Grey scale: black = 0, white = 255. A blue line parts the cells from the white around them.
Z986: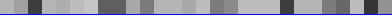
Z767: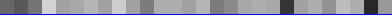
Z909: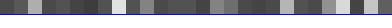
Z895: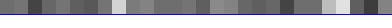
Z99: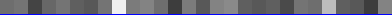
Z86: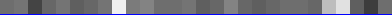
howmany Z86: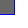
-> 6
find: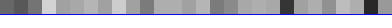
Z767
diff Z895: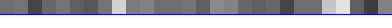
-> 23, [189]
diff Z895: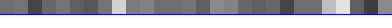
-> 27, [131]
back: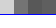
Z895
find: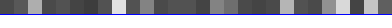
Z909
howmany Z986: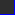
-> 0

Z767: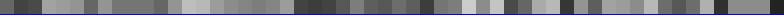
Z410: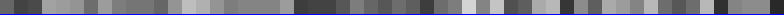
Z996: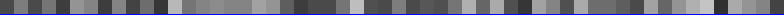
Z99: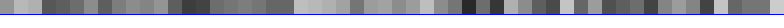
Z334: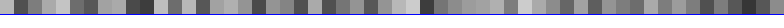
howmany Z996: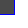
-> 7
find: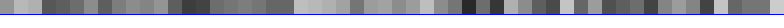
Z99

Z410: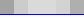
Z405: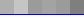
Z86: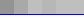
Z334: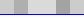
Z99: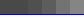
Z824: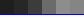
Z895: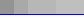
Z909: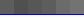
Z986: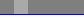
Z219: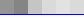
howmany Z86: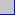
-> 0
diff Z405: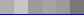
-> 5, [127]
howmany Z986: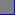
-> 5
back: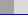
Z334
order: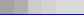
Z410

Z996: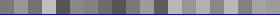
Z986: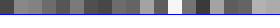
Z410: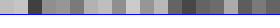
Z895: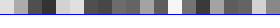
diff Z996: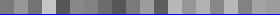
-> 3, [190]
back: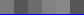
Z996
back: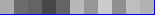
Z410
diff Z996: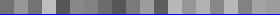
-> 0, [122]
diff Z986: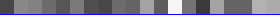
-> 16, [93]
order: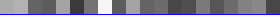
Z986

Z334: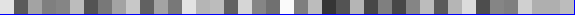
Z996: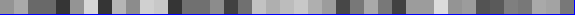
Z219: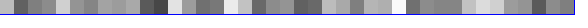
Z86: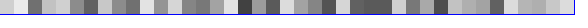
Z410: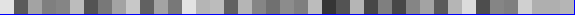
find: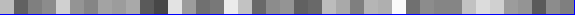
Z219
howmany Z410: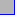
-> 5

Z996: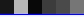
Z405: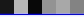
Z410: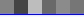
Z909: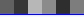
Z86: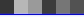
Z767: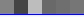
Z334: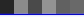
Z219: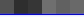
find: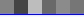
Z410
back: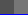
Z86
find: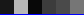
Z996
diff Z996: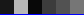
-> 4, [74]
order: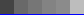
Z410
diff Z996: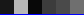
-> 5, [118]
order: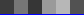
Z86

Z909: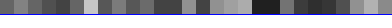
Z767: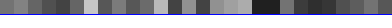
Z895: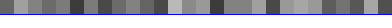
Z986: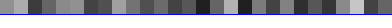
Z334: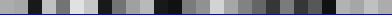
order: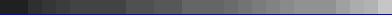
Z909
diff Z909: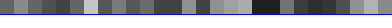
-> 1, [130]
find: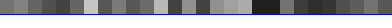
Z767
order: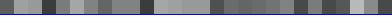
Z895
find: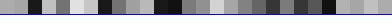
Z334
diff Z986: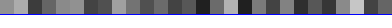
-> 15, [101]
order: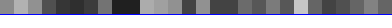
Z909

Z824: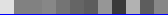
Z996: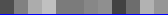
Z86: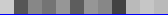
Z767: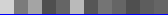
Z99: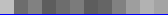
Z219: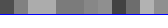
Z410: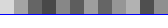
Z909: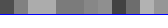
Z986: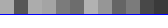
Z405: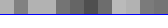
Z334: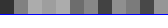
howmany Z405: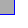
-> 0
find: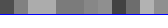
Z219
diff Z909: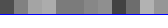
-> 2, [172]
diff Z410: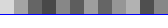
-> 11, [143]

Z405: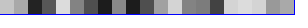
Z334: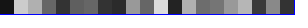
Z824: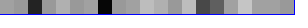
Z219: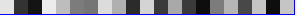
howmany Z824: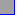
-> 6
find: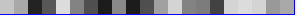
Z405
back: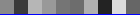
Z334

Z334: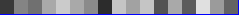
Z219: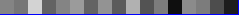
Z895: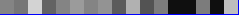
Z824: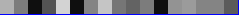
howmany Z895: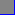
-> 3
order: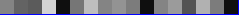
Z895

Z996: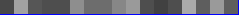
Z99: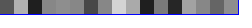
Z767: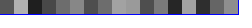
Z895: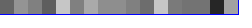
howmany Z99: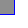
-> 2
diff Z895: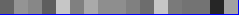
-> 2, [128]
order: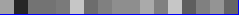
Z895
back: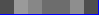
Z996

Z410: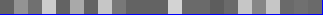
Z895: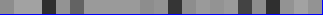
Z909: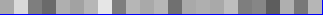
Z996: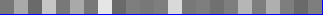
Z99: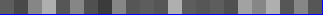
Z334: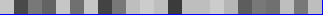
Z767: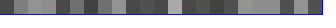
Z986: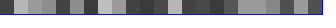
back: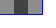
Z986
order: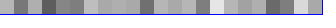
Z909
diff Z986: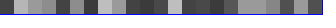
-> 12, [182]

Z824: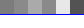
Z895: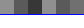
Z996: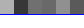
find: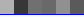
Z996
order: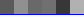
Z996
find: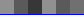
Z895
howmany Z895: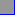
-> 0

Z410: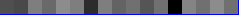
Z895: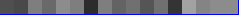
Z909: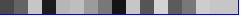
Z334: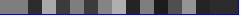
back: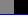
Z410
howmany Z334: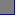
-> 4

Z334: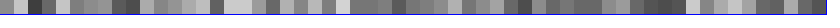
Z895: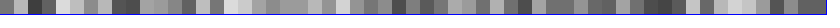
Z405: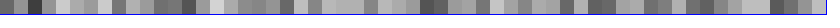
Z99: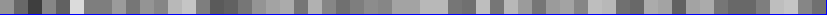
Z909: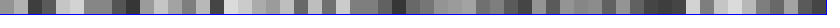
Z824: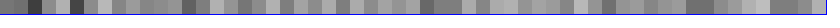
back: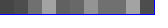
Z895
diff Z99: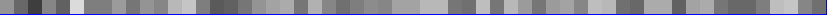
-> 47, [163]
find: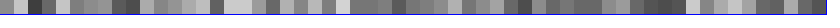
Z334

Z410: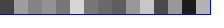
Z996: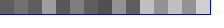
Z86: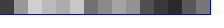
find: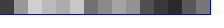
Z86
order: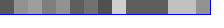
Z996
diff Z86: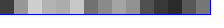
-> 3, [186]
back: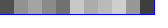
Z86
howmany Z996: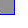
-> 3
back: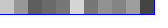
Z410
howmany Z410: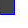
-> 1

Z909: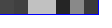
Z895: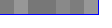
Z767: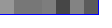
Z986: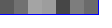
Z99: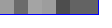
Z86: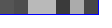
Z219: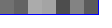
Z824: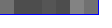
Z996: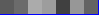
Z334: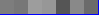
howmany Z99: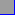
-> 2
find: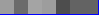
Z99
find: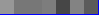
Z767
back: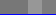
Z895
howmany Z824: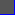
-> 1

